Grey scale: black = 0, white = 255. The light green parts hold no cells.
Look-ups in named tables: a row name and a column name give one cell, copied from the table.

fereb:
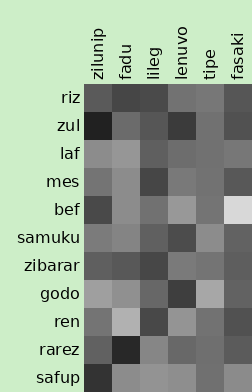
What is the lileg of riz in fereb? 74
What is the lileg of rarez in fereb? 134
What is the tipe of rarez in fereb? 111
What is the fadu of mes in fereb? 140
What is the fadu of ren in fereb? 177
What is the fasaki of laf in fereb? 119
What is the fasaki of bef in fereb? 216
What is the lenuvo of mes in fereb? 121
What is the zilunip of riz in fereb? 90
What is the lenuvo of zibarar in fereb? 122
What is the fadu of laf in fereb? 150
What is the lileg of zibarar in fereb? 71

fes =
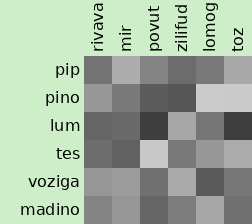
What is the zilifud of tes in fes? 121
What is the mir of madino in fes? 150
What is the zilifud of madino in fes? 125
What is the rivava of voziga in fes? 150
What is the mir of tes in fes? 98
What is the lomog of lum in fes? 118
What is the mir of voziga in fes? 156
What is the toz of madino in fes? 112
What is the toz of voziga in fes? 119
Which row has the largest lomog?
pino

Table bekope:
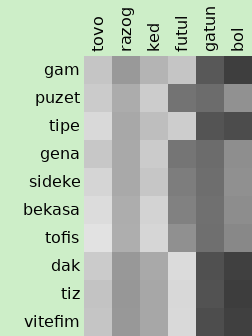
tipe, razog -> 168
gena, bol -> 142
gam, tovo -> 197
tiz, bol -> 61
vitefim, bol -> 64
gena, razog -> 169
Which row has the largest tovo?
tofis

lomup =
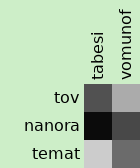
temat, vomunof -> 107
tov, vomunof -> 171
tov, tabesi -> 81
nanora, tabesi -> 11
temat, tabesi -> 204
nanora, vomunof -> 72

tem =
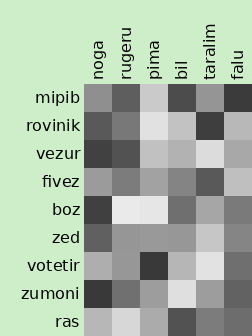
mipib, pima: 202
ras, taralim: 124
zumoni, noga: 57
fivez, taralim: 89
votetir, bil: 182
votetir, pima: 57
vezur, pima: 193
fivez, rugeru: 124
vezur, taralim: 220
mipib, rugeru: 94
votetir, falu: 111
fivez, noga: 155
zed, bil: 151
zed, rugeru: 150

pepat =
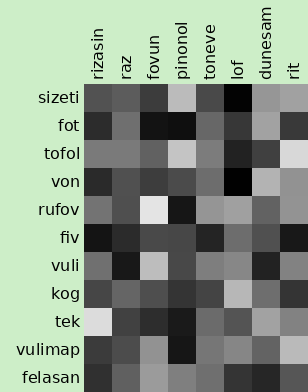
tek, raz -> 65
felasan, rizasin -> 48
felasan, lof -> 52
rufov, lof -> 160
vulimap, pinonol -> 22
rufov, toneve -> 149

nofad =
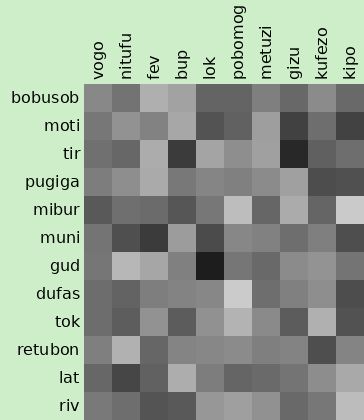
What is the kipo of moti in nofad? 66
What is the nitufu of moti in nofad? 146
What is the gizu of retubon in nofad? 131
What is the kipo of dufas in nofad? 77
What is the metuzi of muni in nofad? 129
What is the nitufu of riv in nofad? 110
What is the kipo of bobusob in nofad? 105
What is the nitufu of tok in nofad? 93
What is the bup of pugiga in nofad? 120
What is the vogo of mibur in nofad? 89

